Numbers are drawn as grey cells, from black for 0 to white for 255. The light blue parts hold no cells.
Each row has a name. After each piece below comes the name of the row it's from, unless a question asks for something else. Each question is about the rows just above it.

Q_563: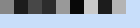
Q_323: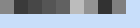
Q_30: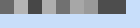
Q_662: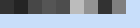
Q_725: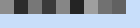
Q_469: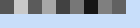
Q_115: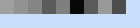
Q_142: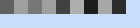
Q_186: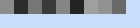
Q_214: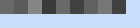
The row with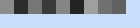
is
Q_725
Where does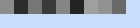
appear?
Q_186

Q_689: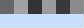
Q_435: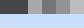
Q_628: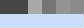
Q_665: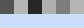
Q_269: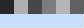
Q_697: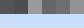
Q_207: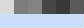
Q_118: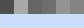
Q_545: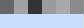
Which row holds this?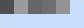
Q_697
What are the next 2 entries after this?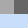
[110 147]
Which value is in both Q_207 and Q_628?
[71]
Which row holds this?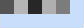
Q_665
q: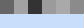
Q_545
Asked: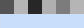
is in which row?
Q_665

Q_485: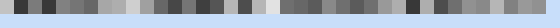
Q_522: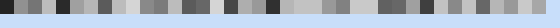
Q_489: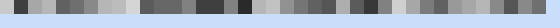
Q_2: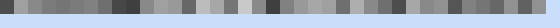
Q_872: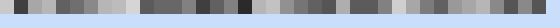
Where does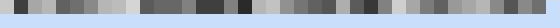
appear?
Q_489
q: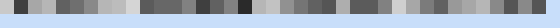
Q_872
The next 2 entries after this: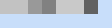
[103 160]
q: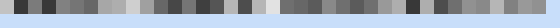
Q_485
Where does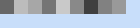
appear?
Q_2
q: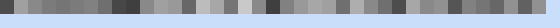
Q_2

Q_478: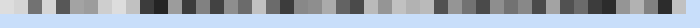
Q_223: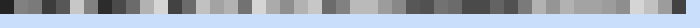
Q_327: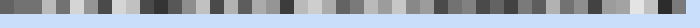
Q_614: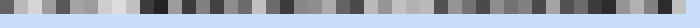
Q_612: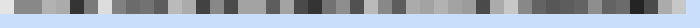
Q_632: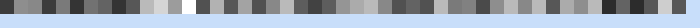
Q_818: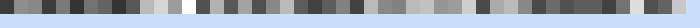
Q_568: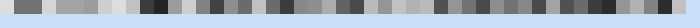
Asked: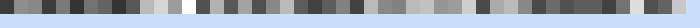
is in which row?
Q_818
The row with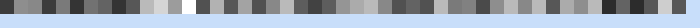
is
Q_632
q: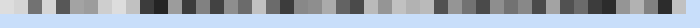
Q_478

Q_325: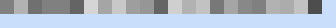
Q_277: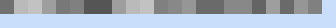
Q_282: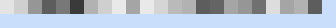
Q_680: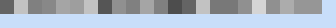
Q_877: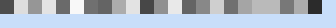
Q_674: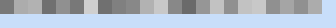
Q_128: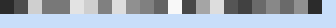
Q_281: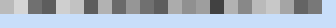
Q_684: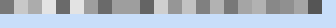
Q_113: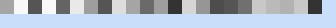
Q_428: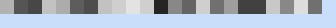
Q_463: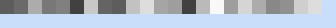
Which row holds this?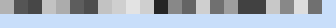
Q_428
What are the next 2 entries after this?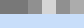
[150 150]
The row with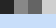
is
Q_428
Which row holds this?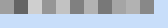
Q_684
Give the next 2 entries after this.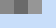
[194 144]

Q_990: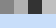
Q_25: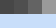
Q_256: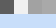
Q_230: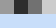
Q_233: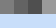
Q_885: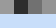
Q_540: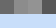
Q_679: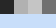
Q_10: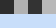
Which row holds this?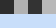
Q_10
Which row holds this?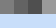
Q_233
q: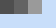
Q_25
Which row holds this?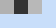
Q_10
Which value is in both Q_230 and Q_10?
[45]
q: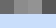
Q_540

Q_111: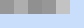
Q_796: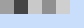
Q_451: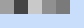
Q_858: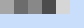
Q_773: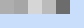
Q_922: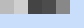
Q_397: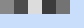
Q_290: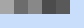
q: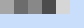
Q_858
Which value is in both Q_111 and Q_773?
[174]
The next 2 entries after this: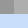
[144 151]
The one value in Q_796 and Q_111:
[144]
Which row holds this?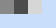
Q_858

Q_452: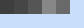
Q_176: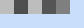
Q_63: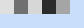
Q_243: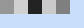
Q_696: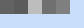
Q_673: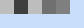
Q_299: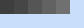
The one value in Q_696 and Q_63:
[112]
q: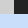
Q_243
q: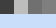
Q_673
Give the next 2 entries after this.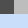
[ 85 127]
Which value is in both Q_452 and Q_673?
[62]
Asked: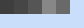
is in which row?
Q_452
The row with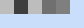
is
Q_673

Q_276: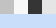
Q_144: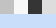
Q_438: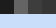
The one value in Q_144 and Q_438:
[53]
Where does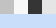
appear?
Q_276

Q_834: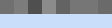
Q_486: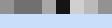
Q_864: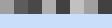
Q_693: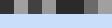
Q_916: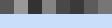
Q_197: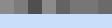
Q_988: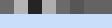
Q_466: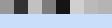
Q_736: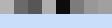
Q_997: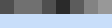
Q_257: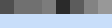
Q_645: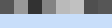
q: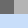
Q_988
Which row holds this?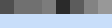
Q_257
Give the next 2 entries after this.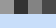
[58 92]
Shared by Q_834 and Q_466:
[124]
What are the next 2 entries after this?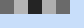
[86 99]
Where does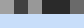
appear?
Q_693

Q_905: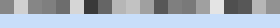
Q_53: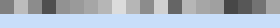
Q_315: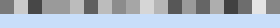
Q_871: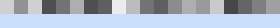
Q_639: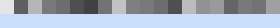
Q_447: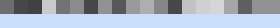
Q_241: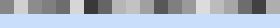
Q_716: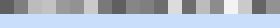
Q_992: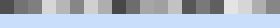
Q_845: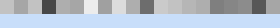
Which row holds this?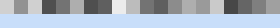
Q_871
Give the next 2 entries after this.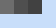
[115 194]
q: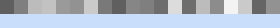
Q_716
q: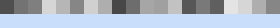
Q_992
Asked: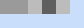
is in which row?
Q_315

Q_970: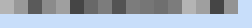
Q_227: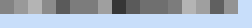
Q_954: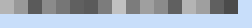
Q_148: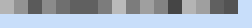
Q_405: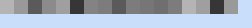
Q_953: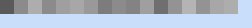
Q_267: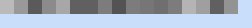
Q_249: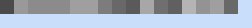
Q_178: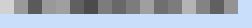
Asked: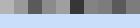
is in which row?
Q_405
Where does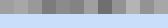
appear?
Q_953
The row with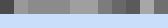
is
Q_249

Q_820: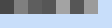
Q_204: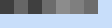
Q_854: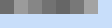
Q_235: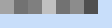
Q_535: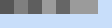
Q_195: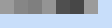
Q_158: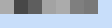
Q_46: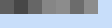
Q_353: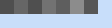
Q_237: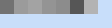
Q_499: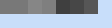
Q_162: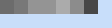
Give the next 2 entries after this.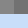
[102 120]
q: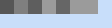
Q_535

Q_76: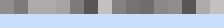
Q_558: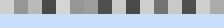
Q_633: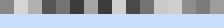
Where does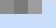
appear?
Q_633
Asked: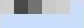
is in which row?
Q_633
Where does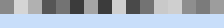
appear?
Q_633
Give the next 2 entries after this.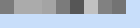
[109 136]
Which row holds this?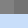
Q_76

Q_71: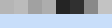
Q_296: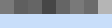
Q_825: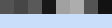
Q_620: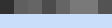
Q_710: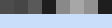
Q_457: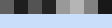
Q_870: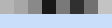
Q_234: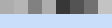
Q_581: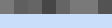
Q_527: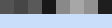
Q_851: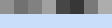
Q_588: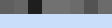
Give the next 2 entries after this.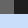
[113 113]
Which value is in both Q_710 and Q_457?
[30]
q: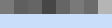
Q_296
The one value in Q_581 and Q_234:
[83]
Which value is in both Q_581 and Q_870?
[121]
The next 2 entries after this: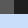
[137 167]

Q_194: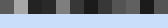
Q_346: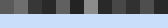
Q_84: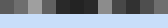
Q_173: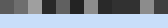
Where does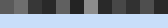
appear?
Q_346
